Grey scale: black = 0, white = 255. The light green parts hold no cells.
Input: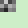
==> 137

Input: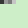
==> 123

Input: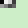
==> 74

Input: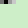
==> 156

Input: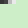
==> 189

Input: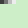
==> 191

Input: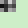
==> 171
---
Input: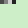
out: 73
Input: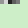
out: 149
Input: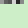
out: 153
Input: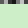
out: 90
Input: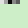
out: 226
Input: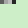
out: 93
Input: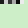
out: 27
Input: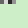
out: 101
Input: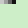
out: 201
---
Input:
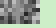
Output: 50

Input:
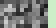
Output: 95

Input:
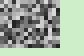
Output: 35

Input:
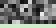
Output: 166

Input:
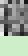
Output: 107

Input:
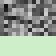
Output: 141
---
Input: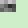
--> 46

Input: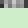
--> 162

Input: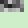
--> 90

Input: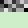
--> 77

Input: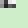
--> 230

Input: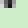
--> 39

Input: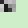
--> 141

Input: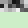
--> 77

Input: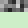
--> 44

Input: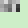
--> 205
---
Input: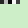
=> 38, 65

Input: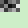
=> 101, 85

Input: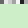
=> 103, 174

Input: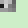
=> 168, 126

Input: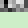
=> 160, 146

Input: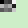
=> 0, 200
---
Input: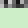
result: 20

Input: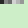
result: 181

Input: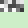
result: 218

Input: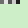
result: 29

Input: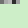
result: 157

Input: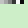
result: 249
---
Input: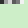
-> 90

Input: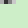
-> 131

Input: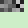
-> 33

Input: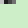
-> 71

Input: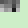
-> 70

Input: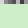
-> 81

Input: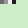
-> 106
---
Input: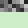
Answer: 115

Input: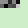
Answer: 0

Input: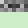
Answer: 177

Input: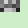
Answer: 96

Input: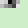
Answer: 147

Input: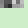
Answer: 73

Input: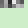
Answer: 159

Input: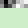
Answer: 34
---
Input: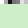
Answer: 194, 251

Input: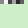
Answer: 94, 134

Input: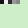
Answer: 136, 19

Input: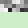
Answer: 119, 236

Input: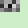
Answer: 183, 140

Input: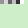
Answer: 254, 148

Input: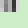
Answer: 219, 205

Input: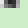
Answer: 163, 204

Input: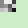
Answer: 64, 194

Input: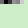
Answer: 203, 107
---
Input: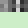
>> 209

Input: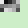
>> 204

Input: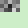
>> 66

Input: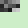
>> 24

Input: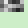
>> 80

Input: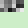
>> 75
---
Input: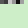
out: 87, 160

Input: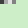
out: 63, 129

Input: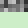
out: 161, 50

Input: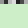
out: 148, 176

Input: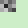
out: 121, 68

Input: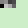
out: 130, 99

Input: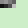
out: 136, 190

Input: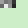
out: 159, 37

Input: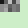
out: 24, 111

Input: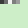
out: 58, 155
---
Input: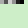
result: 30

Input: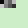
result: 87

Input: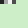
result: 242

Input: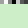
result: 89

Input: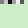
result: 239

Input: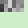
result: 156

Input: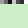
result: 46

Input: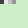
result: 194
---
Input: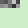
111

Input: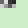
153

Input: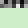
232

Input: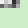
131

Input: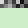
31

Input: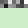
83

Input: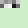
246

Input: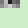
204
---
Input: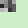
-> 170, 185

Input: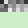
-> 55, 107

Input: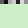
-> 145, 90

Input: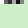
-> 131, 245

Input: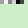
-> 67, 163

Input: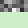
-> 137, 95

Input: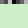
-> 182, 115

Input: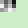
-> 20, 153

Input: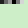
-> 213, 31

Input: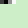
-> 248, 62
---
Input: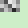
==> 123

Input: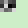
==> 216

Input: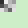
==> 225

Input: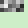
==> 95

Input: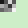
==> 243

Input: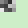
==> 150

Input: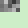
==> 86

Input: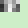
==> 100
